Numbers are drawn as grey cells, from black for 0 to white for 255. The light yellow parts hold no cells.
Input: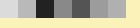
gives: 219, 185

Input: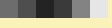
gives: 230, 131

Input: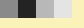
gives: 228, 184

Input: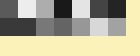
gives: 237, 228

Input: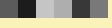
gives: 197, 174

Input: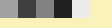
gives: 236, 160
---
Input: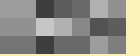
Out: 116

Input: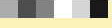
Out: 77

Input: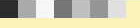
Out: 170

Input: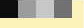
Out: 156

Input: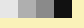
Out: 175

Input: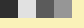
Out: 225

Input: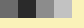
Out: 42
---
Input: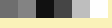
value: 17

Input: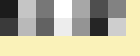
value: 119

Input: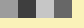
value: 198

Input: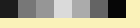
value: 150

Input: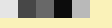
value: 104

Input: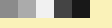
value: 241

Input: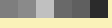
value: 192

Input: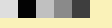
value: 192

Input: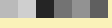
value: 37
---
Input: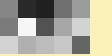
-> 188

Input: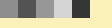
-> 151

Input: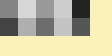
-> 109

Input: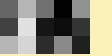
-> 44

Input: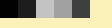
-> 195

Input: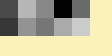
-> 118

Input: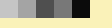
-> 79

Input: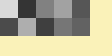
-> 63

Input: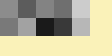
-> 26
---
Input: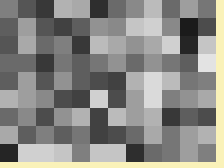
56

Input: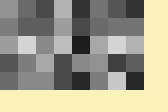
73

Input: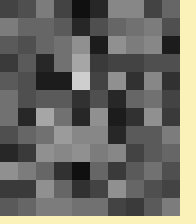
124

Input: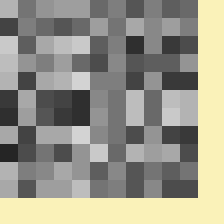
148

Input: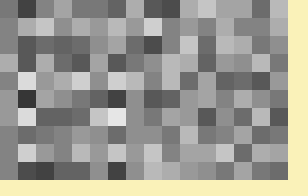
131

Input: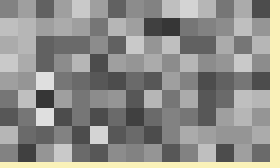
97

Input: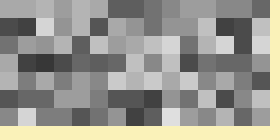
180
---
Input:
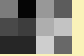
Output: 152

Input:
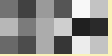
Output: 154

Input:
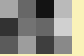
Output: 19

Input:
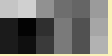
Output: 145

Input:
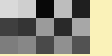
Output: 8

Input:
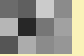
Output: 203

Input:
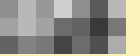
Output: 152

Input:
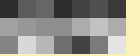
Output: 102

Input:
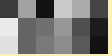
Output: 18

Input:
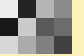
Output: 182
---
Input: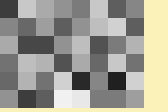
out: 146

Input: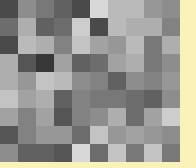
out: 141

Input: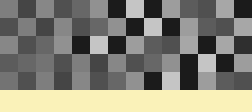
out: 115

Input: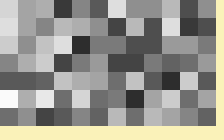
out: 110

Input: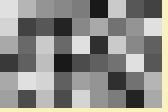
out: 160

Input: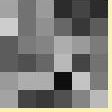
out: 163
